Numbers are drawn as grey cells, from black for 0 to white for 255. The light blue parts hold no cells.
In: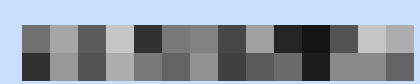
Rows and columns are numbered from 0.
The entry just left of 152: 49
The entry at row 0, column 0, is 113
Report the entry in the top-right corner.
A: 173
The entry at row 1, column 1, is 152
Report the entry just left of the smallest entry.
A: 36
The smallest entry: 20

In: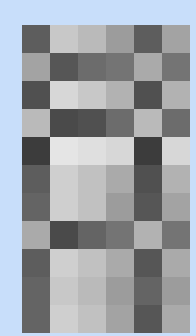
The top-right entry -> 163
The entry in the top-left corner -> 93
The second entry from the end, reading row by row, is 86
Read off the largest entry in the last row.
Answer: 207
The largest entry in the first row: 200
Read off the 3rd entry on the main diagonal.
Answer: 200
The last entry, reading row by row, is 170
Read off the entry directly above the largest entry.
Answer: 74
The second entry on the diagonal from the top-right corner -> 170
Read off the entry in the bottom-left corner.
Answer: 100
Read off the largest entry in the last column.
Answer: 215
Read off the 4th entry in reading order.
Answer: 156
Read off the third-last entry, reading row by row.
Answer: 163
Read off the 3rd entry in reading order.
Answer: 186

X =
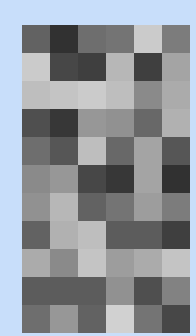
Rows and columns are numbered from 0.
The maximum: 209
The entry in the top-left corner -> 98
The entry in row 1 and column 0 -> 203
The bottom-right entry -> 71
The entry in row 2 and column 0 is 190
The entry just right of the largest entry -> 116
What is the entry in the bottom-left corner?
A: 110
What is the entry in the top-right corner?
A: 124
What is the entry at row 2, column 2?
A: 203
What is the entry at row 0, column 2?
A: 110
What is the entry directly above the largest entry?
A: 145
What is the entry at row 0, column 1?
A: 49

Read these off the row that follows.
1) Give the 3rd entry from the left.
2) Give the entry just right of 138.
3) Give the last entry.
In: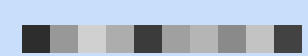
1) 208
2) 195
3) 66

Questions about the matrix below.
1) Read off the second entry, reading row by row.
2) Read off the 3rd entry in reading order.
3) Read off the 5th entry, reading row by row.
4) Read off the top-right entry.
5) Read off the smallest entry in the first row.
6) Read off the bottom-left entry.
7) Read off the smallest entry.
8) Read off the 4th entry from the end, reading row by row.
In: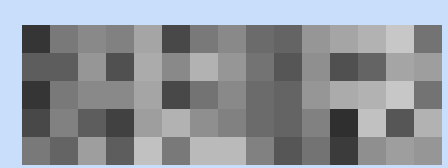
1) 121
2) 137
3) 165
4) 115
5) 53
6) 121
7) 47
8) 59

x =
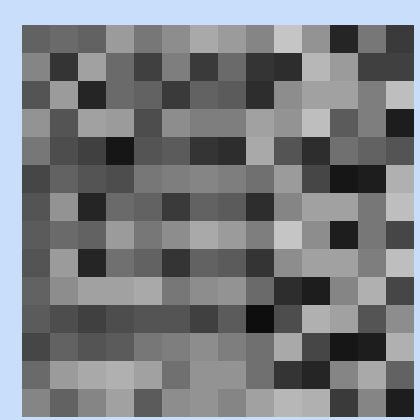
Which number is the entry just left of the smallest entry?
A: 91
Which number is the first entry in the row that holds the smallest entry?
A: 91
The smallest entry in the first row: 37
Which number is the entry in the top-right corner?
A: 58
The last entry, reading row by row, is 29
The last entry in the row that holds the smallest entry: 141
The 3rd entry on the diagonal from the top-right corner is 161
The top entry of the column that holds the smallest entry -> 133
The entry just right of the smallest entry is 77
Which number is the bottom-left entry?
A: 133
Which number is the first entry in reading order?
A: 98
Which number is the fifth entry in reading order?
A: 119
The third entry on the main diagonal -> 37
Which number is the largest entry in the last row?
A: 183
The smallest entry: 14
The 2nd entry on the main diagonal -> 52
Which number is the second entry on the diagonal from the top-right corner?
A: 64
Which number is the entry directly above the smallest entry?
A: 106
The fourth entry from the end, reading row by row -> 176

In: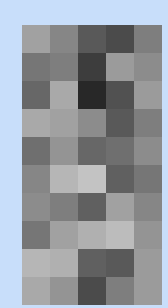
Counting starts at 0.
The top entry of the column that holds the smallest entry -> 89
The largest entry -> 195
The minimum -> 40
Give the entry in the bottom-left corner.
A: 169
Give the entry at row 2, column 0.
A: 103
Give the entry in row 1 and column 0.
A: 118
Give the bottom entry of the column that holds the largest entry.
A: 75
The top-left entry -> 161
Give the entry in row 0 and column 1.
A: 134
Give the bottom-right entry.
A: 155
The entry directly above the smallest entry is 61
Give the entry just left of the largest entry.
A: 182
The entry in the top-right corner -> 126
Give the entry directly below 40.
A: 140
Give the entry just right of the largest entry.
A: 96

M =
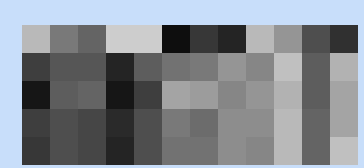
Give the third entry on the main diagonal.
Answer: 100
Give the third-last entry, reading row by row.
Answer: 185
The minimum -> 14
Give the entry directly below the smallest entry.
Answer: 114
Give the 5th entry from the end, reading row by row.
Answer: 141
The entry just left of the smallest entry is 205
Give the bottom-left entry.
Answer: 55
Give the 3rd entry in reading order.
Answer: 100
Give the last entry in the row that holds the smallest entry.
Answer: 48
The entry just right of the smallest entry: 55
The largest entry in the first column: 185
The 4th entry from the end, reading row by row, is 134
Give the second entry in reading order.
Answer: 121

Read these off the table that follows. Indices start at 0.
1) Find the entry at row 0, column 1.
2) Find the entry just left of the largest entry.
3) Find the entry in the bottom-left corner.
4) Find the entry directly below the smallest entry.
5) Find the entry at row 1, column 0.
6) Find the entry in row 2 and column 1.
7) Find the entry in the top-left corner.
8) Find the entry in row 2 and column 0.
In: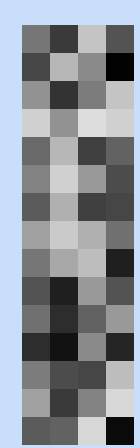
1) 58
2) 146
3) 91
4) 196
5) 70
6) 51
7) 118
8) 146
